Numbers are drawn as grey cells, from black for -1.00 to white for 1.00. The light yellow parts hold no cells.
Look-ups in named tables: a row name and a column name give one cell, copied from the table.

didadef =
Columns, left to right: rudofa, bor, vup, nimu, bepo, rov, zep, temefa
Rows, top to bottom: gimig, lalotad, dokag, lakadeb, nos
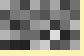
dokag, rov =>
-0.55
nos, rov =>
-0.39
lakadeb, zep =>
-0.71
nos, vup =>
-0.73
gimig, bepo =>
-0.17
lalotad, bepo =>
-0.35
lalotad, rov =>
0.05
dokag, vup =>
-0.38
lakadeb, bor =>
0.17
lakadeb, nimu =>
-0.16
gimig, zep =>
-0.49
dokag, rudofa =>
0.03
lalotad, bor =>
-0.07
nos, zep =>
-0.27
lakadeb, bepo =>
-0.63
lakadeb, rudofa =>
0.41

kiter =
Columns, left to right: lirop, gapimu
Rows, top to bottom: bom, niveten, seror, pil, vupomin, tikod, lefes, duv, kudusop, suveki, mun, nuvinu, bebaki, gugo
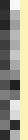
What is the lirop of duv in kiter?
-0.05
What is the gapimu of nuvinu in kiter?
0.70
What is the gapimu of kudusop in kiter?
-0.76
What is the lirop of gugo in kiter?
-0.66
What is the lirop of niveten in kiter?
-0.61
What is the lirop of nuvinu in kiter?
-0.29
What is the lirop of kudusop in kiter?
-0.37
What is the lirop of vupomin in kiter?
-0.51
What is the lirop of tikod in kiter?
-0.38
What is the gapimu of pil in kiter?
0.44
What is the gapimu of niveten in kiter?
0.40

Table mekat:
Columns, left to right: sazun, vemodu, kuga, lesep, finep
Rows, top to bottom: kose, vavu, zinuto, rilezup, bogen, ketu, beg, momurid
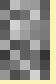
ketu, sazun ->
-0.54
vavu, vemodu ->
-0.27
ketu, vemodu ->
0.30
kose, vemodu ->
0.49
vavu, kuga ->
-0.14
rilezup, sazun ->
-0.25
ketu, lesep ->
-0.13

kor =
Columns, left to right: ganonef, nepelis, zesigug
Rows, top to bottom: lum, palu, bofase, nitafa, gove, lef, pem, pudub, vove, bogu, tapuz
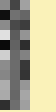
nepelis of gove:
-0.23
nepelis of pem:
-0.15
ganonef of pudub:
0.05
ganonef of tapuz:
-0.63
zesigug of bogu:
0.30
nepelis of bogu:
-0.19
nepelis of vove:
-0.17
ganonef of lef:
0.62
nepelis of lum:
-0.46
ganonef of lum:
0.09
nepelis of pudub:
-0.17
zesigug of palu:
-0.20
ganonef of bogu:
0.33
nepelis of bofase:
-0.43
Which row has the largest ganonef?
nitafa

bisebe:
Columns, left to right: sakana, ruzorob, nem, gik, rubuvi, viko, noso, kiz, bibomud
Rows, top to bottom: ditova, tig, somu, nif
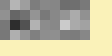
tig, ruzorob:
-0.20
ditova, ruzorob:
0.42
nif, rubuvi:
0.11
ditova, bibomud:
-0.05
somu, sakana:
-0.06
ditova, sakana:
0.07
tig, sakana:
0.14
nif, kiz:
-0.03
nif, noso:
-0.01
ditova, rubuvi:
0.07
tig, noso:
0.17
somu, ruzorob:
-0.65
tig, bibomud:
0.14
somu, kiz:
0.33

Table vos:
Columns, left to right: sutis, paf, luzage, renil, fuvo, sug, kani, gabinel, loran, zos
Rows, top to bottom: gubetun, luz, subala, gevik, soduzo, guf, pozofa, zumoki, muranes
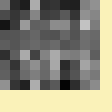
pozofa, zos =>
0.06
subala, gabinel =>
-0.33
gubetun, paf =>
-0.67
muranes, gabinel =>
-0.65
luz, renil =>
0.04
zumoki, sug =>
0.14
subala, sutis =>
-0.84
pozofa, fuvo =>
-0.17
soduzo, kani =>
-0.34
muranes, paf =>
-0.59
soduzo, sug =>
-0.17
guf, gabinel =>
-0.03
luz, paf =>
-0.58
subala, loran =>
0.52
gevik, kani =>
-0.20
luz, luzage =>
-0.42
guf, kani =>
0.01
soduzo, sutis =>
-0.27
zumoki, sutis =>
-0.25

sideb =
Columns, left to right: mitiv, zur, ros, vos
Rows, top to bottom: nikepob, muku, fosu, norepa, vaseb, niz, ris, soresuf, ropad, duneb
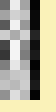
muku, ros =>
0.53
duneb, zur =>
0.73
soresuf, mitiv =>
0.40
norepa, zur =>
0.34
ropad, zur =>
0.45
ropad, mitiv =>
0.52
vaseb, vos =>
-0.88
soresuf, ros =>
0.58
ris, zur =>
0.80
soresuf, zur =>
0.55
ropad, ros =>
0.61
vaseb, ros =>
0.08
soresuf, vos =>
-0.88
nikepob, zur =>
0.85
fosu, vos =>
-0.94

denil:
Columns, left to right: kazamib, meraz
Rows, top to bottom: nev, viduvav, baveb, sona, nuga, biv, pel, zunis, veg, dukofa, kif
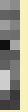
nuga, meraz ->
0.30
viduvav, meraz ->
-0.27
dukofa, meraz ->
-0.55
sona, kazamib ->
-0.12
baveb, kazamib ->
0.23
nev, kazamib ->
0.21
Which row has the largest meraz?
nuga

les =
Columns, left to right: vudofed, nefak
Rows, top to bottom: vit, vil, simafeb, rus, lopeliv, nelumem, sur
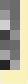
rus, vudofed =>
-0.52
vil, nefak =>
-0.16
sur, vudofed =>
-0.72
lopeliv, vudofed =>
-0.21
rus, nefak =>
0.13
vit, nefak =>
-0.16
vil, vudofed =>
0.20
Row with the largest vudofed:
simafeb

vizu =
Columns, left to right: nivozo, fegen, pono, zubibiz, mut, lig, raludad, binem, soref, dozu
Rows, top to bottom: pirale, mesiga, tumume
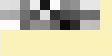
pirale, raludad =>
0.06
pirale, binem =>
0.14
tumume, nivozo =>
0.97
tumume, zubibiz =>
0.11
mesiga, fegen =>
0.31
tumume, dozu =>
0.48
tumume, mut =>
0.09
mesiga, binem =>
-0.35
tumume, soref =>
0.51
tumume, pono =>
-0.20
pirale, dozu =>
0.80
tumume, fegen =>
0.97
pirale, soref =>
0.80
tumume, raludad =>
-0.91
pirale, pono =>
0.05

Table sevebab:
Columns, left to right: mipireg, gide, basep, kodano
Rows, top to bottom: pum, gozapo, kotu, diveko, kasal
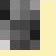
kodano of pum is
0.18
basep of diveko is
-0.38
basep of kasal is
-0.52
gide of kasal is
-0.42
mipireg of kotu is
-0.08
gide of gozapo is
0.00
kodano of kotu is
-0.63
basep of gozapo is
-0.20
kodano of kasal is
-0.35
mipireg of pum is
-0.62
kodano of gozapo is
-0.30
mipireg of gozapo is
-0.78
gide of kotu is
-0.44
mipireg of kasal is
0.64
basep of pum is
-0.13
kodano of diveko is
-0.78
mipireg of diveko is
0.05
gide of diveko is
-0.25
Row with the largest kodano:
pum

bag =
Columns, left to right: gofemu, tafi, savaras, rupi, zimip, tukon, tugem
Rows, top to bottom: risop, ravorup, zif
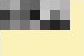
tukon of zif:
-0.73
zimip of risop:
0.51
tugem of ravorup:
0.36
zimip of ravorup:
0.58
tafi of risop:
0.33
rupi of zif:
0.17
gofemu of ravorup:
-0.58

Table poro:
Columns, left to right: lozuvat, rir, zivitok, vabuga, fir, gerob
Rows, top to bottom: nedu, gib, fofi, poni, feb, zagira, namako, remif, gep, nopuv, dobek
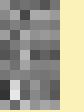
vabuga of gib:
0.33
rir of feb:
-0.04
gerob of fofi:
-0.04
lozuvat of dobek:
0.25
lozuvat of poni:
0.23
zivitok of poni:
0.35
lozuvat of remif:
-0.08
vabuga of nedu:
-0.17
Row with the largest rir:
nopuv

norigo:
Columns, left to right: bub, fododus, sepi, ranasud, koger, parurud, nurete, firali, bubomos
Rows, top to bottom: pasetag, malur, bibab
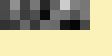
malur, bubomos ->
-0.05
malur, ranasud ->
-0.39
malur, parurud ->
-0.04
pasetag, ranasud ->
-0.07
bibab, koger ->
-0.14
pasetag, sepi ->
-0.49
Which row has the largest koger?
bibab

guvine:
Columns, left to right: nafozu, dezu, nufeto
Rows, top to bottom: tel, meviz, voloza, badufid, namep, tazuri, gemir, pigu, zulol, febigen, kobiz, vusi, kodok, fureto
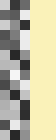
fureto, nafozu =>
0.51
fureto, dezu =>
-0.69
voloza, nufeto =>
-0.62
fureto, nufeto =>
0.13
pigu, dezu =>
0.92
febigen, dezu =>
-0.67
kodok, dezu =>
0.83

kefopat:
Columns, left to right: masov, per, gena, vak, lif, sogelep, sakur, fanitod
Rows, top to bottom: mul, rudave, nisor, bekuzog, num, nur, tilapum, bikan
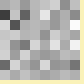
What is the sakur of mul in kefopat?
0.12
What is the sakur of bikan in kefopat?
0.46
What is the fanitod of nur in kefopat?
0.42
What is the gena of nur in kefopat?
0.65
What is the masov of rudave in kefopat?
-0.52
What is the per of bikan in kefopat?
0.34
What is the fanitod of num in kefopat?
0.90
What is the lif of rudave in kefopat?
0.80
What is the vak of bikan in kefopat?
0.37
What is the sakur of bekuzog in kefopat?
0.44

